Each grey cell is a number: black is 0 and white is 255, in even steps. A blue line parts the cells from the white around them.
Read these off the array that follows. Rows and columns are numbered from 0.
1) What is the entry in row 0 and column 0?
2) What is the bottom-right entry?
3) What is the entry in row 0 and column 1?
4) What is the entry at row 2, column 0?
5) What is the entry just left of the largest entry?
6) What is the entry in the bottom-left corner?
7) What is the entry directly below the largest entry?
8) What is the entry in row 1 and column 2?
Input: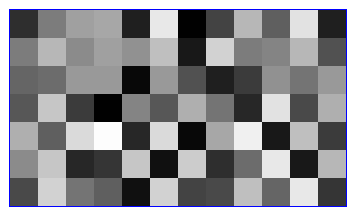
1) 46
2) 53
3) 124
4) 101
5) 218
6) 73
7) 53
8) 139

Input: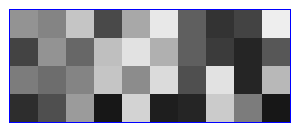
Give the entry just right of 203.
124
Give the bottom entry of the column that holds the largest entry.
23
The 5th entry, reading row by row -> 168
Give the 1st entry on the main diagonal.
147
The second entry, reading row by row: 132
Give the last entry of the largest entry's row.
238
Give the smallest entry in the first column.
45
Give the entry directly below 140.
211
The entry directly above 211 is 140
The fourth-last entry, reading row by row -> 37
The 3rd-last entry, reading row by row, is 203
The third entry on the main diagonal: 132

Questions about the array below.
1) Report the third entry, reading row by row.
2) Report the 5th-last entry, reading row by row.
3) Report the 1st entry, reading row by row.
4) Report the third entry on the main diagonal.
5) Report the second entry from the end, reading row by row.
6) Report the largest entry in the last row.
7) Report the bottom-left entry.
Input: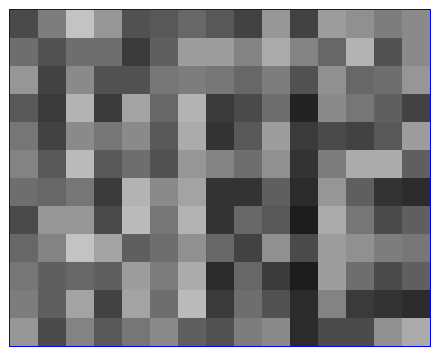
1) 195
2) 43
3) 74
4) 138
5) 144
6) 171
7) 150

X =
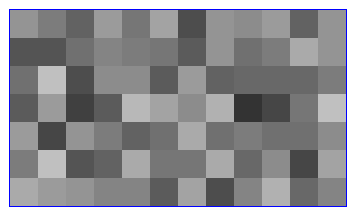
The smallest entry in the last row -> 77
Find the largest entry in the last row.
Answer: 177
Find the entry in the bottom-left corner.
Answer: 170
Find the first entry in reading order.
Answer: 148
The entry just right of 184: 163
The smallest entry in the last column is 124
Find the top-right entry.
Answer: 148
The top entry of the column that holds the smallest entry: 140
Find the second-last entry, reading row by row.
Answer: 104
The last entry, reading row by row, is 132
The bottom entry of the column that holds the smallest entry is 132
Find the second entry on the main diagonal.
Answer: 84
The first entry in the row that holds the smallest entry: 91
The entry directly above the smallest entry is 104
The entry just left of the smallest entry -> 177
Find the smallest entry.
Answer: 51
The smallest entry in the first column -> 84

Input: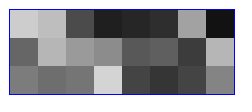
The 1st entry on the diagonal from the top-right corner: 18
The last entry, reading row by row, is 132
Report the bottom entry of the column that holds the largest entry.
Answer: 212
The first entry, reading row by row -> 205
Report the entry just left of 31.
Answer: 75
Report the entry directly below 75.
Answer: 154
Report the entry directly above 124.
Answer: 102
